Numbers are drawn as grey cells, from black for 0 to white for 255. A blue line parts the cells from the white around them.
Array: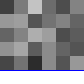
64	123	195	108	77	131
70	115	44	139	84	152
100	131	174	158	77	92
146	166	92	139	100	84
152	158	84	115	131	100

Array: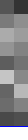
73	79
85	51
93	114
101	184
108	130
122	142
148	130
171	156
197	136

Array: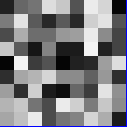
5	243	60	83	5	33	40	158	221
33	103	116	221	199	83	235	213	5
46	166	180	213	139	139	97	152	46
75	173	109	109	152	158	235	139	68
123	227	90	40	90	40	207	227	83
158	46	207	27	13	103	60	227	145
166	192	235	75	116	131	213	173	27
180	199	116	75	235	207	123	199	139
199	90	21	131	27	27	243	33	68

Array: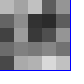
65	156	57	79	149
72	170	178	217	193
100	141	50	43	93
108	128	121	134	114
186	163	193	93	149

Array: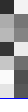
45	243
53	235
172	118
184	132
198	110
228	87
250	79

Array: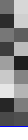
38	125
44	207
60	188
73	79
113	215
119	94
159	30
201	132
230	181

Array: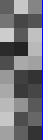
43	36	185
77	169	161
96	199	133
117	70	83
153	64	51
161	96	51
169	58	70
185	147	89
199	77	103
205	89	193

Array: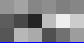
86	183	170	80	113	157
93	72	36	189	238	204
149	163	134	142	127	134
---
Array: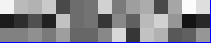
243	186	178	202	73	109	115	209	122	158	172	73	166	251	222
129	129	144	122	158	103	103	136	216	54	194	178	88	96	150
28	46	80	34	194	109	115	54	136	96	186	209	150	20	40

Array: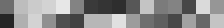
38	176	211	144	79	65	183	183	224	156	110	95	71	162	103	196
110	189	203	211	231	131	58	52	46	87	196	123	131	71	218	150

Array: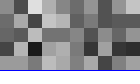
140	76	223	175	134	108	148	82	148	196
102	90	188	115	115	134	82	140	102	148
155	155	122	188	169	128	169	69	128	161
108	169	69	196	181	96	122	82	90	90
69	181	26	161	175	122	54	161	54	46

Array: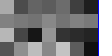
84	143	189	136	195	92	16
129	121	115	136	115	129	121
170	76	100	92	108	63	30
183	70	22	149	51	43	36

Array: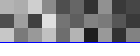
180	173	207	138	78	102	50	145	57	70
199	122	153	193	110	180	30	153	50	130
78	159	64	223	116	94	130	122	86	57

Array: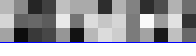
213	98	104	92	234	116	220	198	213	123	249	156	226	51
163	12	57	71	150	18	184	220	205	123	163	25	192	104
184	137	37	64	192	170	170	45	178	130	45	78	178	110

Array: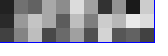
42	153	196	168	92	190	126	204	183	234	220
65	132	190	72	106	160	80	212	86	98	65
34	113	98	168	140	220	160	50	147	26	204

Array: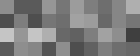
197	150	197	175	104	97	126	162	142	63
90	142	134	84	142	78	97	126	110	104
142	90	90	150	118	156	126	110	134	175
78	126	78	118	110	162	156	104	134	118
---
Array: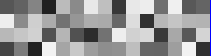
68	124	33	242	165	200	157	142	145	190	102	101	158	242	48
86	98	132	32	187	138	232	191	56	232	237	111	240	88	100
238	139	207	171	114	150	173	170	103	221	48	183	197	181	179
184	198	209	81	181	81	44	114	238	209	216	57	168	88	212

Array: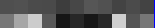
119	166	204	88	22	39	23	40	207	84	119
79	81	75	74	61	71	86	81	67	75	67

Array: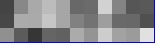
144	91	54	101	97	171	148	205	162	155	225
68	136	169	188	166	104	107	210	132	86	89
71	171	170	198	166	129	115	158	105	104	80

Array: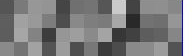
138	116	162	84	156	78	120	59	76	138	139	156	83
85	122	151	148	69	112	116	86	202	67	142	143	135
94	161	153	125	77	137	126	123	167	41	114	111	150
93	166	131	61	150	158	138	164	55	65	93	98	134

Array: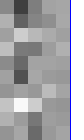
148	166	106	153	164
137	63	126	163	166
177	98	133	143	168
160	205	184	171	160
190	122	120	157	176
139	105	163	163	160
161	81	167	155	152
148	161	152	187	164
195	249	205	153	149
177	156	119	158	154

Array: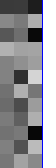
119	163	137
58	59	29
136	122	174
87	110	9
177	162	164
130	144	158
130	48	212
113	176	118
107	76	156
123	96	175
114	121	7
128	82	187
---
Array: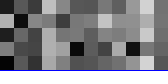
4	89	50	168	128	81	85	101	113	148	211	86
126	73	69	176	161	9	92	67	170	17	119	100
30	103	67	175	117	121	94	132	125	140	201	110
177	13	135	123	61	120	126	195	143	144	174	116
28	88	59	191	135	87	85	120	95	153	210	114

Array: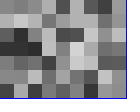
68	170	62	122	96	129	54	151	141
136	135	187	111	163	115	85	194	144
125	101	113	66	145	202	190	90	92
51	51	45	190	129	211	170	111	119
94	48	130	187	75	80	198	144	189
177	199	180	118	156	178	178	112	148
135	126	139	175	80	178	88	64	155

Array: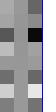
126	153	115
206	153	231
110	153	104
152	151	155
188	150	161
87	148	10
164	150	139
170	152	102

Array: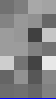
109	112	103	129
101	146	87	136
206	116	67	231
156	156	129	114
156	151	64	198
131	152	145	103
113	126	168	163

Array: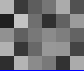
46	180	139	121	50	171
178	55	104	152	150	68
145	96	120	139	126	99
31	196	111	48	98	155
182	58	93	118	171	81

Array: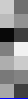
168	63
121	131
174	203
127	241
8	62
187	146
205	111

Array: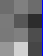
151	209	70
121	128	77
122	87	44
109	128	108

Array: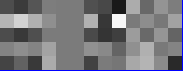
68	98	57	171	123	123	66	123	118	168	180	139	41
131	142	132	163	123	123	145	137	100	144	176	121	132
76	57	79	123	123	123	74	52	63	156	105	149	100
181	210	176	143	123	123	177	55	247	122	141	120	162
77	59	85	125	123	123	80	72	25	172	104	148	125
